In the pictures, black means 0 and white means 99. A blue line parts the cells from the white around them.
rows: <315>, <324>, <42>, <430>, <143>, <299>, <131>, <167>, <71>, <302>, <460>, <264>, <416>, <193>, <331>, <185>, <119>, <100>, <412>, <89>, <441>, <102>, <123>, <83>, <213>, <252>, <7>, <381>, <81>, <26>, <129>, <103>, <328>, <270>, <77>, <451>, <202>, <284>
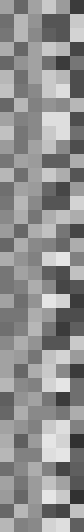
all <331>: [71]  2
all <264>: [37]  4 5

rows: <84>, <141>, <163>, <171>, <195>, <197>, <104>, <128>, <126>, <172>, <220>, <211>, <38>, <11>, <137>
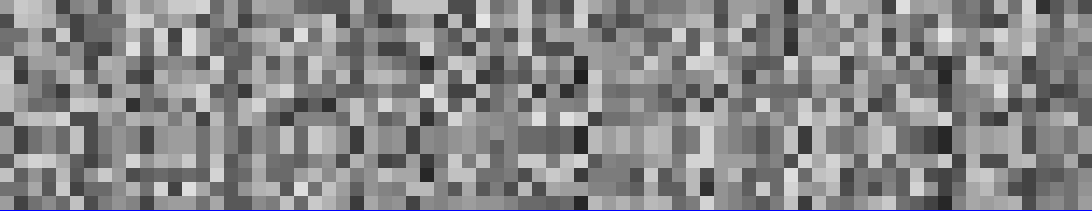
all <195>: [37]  17 18 22 26 30 38 49 54 56
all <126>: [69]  2 10 18 30 52 59
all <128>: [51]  20 27 40 41 44 45 57 71 76
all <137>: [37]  40 66
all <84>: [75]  3 10 29 30 31 32 58

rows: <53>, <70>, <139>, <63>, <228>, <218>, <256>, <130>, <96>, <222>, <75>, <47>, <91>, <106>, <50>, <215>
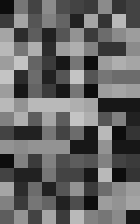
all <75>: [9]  6 7 9 10
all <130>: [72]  1 3 4 5

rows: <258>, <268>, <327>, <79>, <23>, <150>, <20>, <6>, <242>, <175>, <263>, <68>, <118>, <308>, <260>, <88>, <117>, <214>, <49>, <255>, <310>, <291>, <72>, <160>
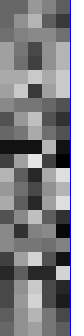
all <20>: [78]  2 5
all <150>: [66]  1 2 4
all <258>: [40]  1 2
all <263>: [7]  1 2 3 5
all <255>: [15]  1 3 4

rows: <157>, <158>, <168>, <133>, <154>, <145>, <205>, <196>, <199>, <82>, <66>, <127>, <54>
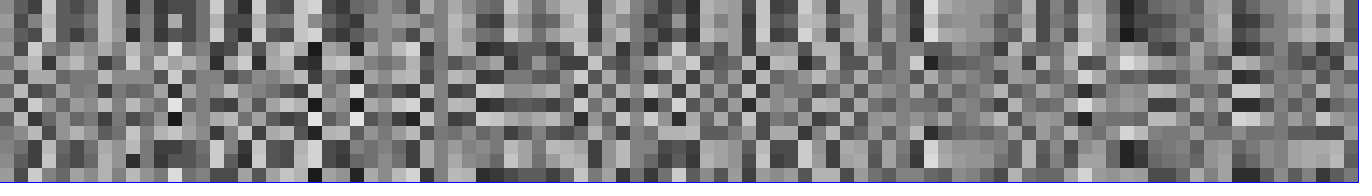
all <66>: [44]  2 7 15 27 83
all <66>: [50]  1 17 26 28 32 34 46 47 72 85 92

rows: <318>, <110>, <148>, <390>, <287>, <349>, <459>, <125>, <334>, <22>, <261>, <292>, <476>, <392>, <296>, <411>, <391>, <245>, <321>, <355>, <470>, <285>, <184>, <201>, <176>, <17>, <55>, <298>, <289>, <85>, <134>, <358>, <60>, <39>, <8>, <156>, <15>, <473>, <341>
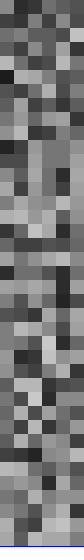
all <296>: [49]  1
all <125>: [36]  1 4 6
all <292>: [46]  4 5
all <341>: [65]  1 4 5
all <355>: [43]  2 3 6
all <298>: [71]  2 3

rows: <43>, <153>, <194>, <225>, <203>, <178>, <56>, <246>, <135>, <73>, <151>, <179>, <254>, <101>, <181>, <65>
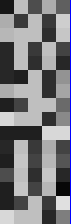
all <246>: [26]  2
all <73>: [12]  1 2 3

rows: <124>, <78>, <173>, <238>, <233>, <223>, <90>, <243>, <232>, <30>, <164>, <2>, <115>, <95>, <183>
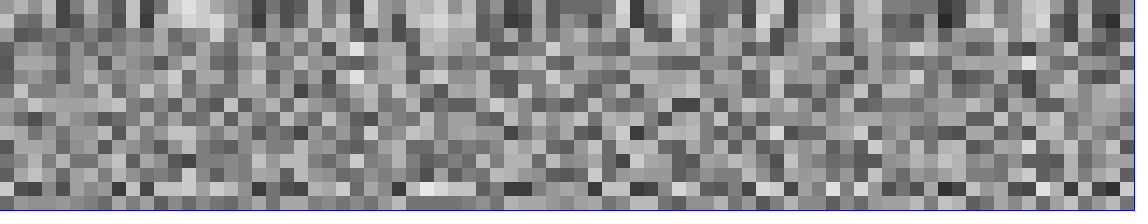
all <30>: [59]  4 6 7 12 15 23 25 35 36 39 81
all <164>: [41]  5 16 25 30 31 33 40 44 48 71 75

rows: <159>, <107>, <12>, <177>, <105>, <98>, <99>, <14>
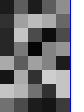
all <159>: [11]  1 3
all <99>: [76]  1 5
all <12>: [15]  1

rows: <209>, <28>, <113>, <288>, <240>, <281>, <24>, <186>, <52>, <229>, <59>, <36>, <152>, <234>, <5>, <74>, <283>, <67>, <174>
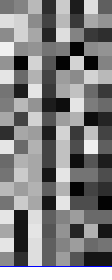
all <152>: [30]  8
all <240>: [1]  2 5 7
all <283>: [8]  2 8

